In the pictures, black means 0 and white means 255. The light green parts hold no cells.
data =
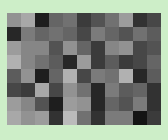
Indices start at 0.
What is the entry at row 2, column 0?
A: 156
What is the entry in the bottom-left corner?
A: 168
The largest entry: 187
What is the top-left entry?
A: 146
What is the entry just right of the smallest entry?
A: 59
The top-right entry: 71
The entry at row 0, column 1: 168
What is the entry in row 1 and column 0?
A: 39
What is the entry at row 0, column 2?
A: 30
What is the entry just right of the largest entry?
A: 113
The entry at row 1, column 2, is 101
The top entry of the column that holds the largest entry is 113
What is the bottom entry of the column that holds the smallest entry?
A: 20
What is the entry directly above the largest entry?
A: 156
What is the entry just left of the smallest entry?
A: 123

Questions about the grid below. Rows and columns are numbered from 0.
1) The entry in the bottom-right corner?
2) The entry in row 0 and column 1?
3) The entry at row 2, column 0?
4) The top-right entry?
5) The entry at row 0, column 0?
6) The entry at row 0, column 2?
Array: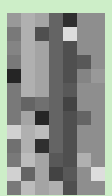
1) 142
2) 176
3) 132
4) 142
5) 153
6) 164

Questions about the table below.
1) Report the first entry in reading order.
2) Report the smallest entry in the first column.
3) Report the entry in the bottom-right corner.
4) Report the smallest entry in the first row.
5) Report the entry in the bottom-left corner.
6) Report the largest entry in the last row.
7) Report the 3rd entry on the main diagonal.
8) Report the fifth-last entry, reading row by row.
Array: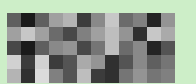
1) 95
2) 72
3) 128
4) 26
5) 180
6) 219
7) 95
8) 48

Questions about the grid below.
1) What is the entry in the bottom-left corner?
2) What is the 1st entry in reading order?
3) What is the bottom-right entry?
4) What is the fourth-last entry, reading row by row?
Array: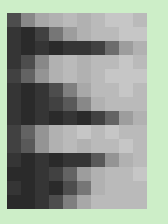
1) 42
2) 77
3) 186
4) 186

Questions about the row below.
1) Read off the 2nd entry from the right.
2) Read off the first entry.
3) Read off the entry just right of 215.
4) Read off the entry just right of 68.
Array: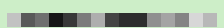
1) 215
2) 194
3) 184
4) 45

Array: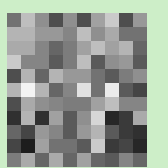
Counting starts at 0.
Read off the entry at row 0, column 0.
114
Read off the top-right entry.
152
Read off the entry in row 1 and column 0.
180
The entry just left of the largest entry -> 180
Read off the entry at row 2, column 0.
170
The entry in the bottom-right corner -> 102
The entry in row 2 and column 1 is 170
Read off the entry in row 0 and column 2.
143
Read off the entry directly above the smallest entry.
69
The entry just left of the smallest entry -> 69
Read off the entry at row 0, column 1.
190
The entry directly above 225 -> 152
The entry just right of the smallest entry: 161
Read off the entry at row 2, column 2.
133
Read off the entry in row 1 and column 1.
180
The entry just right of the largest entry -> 180
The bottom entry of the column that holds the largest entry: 170
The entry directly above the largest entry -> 180
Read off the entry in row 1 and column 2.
152
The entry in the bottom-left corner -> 124

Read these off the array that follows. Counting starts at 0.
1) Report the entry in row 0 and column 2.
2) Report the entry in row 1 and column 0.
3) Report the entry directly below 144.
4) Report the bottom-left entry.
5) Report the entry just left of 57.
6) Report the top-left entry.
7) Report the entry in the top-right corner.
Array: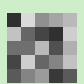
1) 144
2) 194
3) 69
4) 90
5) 155
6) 48
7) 185
